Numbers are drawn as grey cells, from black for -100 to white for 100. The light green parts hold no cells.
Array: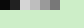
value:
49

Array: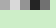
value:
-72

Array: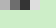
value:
74

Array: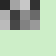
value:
-61

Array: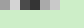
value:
-59

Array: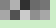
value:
-16
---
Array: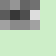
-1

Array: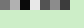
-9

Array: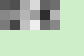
-30

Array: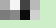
35

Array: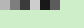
43

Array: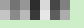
26

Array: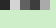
-69
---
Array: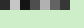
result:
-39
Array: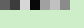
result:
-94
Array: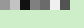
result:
0
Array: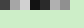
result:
-86
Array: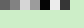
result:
22
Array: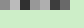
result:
19
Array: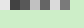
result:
51
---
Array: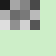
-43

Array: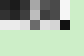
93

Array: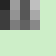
50

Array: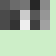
8

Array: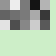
41

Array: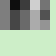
-9
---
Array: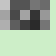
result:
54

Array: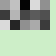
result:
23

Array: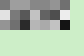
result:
-4

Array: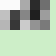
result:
96

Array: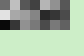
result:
-15

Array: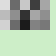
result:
73
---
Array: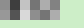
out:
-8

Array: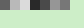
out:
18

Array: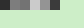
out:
16

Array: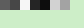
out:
65

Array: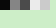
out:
84

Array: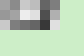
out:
-56

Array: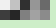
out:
27

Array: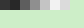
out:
90
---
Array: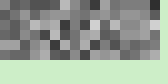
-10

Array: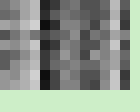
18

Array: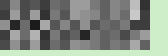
-42

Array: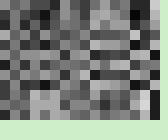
-69

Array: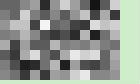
6
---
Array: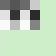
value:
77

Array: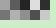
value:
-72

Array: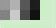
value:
-32

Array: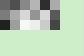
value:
69

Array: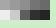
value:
11

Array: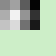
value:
16

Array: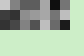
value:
11

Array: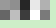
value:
-70

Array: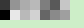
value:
35

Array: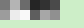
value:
-16
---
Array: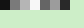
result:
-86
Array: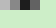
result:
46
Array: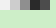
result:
89
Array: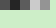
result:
-37
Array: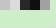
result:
54
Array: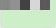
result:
6
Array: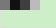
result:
-6
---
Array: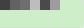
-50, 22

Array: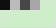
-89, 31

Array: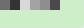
-14, -42

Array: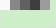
95, 22

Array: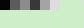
-96, 73

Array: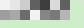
90, 42

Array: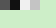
-34, 54
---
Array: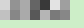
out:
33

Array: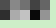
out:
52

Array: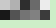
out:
-9

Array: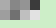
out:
50

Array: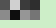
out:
18

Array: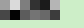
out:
-28

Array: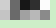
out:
26
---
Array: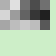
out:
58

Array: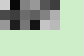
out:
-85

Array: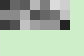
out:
17

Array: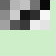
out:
-55

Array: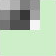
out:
-38

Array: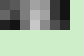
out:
8

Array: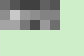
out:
-42

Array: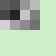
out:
27
